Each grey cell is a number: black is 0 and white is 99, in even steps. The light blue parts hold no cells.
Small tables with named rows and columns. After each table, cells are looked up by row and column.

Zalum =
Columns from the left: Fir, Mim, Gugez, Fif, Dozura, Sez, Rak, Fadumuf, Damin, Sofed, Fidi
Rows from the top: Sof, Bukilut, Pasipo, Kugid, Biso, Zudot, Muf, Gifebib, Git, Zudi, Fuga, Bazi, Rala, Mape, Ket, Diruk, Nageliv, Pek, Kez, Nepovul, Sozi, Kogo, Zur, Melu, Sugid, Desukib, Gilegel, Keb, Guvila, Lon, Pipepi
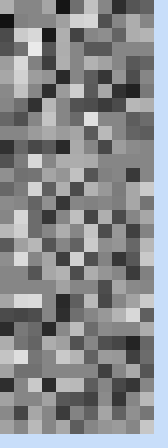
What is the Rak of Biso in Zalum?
69
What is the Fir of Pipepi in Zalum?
63
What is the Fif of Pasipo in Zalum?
10
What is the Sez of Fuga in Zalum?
66
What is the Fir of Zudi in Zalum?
52
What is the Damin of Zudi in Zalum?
52
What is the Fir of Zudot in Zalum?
65
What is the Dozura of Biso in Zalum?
68
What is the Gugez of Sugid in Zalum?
39
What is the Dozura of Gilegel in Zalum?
52
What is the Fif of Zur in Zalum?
52
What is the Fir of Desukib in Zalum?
76
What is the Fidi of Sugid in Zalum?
40
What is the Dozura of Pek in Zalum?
52
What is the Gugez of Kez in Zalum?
52
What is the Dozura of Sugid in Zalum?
62
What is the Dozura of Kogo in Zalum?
16

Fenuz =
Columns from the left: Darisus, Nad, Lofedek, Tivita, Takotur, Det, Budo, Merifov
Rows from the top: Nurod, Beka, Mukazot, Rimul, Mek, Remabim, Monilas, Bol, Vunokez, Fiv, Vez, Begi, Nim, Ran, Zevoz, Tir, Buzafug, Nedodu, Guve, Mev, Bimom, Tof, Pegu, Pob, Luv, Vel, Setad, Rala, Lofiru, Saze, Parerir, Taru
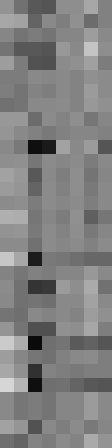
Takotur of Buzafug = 51
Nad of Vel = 52
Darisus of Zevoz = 54
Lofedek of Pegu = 53
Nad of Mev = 46
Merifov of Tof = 53
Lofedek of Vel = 46
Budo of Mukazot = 61
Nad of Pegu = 43
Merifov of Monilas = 54
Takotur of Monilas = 53
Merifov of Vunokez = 52
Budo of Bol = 59
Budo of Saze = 60
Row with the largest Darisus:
Rala

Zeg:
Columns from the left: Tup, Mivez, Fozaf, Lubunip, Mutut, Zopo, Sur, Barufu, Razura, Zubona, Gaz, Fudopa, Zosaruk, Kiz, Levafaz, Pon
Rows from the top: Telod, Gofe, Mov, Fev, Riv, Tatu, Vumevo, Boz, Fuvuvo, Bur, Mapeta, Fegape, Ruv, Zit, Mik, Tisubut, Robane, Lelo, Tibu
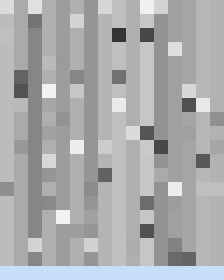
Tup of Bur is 73
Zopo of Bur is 68
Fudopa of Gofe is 57
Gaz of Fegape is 77
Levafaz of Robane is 71
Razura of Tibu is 74
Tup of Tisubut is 73
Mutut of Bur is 61
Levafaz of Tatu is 71
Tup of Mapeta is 73
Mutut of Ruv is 61
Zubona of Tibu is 68
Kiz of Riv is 64
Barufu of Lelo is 70
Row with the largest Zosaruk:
Zit

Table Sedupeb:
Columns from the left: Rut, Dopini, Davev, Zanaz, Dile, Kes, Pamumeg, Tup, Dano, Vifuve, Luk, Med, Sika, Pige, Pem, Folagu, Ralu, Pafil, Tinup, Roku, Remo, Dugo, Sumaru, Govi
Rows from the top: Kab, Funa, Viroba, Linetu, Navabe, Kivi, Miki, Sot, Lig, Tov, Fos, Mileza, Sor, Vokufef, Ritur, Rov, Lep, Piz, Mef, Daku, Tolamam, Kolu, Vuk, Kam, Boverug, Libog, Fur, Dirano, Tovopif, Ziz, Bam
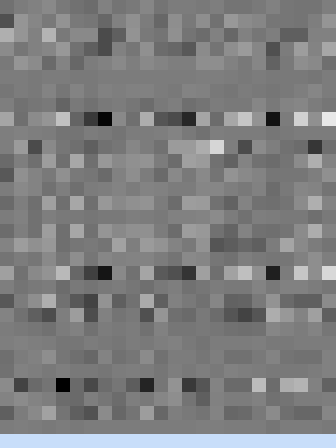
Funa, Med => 40
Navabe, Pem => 55
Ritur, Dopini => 49
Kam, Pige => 46
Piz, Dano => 63
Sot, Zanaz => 47
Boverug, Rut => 49
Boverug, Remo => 47
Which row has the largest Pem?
Fos

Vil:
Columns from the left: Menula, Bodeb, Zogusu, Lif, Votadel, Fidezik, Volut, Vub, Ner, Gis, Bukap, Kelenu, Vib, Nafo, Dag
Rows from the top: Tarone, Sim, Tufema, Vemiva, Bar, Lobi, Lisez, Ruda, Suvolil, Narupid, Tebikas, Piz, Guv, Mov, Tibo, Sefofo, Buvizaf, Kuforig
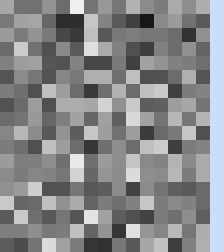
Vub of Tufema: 34
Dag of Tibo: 41
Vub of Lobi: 68
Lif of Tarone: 57
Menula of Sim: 47
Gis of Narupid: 61
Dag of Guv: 66
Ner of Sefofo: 36
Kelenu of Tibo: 48
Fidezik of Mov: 46
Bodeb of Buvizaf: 49
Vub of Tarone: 59
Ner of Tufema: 47
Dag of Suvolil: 70
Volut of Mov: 34
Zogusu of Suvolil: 59

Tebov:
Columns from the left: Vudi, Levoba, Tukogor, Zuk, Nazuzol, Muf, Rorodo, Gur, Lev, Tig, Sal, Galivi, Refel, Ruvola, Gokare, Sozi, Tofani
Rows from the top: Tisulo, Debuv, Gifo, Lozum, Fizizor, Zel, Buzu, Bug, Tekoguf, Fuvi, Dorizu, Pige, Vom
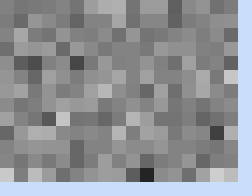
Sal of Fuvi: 63
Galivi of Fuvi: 60
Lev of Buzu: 55
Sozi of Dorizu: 46
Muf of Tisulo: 45
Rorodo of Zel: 56
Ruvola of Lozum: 56
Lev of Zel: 64
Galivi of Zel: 51
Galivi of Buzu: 62
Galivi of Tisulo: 60
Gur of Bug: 47

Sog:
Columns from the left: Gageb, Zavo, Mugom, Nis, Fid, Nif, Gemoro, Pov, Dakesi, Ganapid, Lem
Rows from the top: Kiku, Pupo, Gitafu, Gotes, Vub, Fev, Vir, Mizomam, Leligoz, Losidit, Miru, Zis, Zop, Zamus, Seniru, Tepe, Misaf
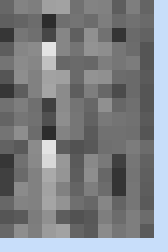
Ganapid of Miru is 48
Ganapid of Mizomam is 43
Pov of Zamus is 42
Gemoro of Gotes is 57
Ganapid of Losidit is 43
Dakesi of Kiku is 36
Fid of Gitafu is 52
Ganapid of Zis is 46
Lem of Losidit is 33

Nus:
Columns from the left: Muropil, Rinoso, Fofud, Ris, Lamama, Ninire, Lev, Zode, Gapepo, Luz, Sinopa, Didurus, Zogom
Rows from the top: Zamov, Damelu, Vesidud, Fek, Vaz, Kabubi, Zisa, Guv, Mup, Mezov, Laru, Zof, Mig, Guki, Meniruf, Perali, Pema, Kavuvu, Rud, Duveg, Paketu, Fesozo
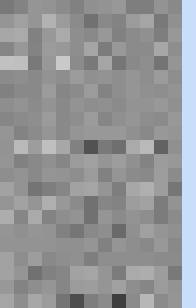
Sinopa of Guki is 68
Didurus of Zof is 60
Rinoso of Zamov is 51
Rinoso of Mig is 57
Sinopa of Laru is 72
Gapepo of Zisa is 55
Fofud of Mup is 55
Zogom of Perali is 54
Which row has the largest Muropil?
Vaz

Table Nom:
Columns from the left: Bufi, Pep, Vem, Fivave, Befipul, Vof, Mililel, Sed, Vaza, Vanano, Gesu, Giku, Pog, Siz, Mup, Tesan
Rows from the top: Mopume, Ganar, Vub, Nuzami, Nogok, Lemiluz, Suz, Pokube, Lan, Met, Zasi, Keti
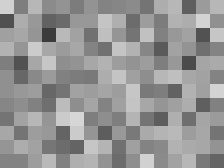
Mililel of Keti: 70
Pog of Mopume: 71
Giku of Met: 70
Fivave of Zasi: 46
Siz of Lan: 43
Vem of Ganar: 59
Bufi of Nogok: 49
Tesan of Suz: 82
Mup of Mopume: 60
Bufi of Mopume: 81
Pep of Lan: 63
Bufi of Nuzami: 69
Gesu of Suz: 47
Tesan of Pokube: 50

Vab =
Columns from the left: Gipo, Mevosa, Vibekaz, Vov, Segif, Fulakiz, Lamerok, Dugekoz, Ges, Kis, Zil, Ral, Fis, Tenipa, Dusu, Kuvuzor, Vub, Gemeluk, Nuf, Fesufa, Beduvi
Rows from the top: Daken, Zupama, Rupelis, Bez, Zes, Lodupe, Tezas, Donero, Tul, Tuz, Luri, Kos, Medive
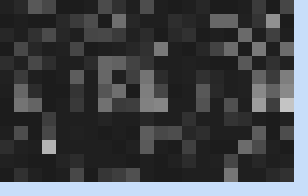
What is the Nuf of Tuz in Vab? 36
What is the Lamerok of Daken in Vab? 12
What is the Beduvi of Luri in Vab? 11
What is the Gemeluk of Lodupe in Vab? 13
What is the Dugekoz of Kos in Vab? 12
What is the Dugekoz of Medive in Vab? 21
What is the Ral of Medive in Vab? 11
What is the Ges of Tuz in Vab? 12
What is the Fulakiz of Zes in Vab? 12
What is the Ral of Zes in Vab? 12
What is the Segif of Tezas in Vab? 11
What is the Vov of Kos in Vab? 11
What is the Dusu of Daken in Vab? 15

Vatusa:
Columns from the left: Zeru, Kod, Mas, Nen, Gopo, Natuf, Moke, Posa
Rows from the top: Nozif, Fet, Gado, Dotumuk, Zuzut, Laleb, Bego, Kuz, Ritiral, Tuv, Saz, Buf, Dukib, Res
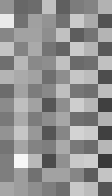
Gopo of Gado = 75
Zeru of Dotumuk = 76
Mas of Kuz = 63
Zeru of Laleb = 70
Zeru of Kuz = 54
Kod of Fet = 44
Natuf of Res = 78
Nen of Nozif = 75
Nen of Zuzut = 55
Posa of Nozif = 69
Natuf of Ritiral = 43

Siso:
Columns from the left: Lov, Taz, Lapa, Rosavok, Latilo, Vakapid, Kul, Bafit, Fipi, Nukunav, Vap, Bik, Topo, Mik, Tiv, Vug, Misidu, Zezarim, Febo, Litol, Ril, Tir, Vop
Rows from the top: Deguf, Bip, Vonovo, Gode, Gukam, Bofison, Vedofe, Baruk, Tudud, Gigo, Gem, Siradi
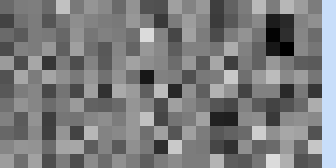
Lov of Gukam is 60
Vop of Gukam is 35
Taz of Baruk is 57
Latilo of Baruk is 48
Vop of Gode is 46
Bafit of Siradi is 42
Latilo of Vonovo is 40
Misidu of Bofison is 78
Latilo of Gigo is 58
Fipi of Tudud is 48
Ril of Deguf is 71
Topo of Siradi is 54
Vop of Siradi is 36
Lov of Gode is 29
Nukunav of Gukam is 63
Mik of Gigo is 62
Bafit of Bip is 48
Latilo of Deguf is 75

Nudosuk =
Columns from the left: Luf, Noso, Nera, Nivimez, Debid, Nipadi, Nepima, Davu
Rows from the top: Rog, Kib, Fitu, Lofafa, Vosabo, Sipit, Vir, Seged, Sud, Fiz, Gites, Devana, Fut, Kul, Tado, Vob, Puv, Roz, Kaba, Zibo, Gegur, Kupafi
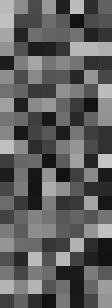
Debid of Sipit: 34
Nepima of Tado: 64
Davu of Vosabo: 20
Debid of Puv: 36
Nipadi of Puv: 32
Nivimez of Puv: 53
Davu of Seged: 58
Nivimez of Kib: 42
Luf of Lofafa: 57
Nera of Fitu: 43
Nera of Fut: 9
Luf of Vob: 26
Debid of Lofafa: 21
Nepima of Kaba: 12
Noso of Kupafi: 38
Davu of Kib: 32
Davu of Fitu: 20
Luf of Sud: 45
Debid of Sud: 43
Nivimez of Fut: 57

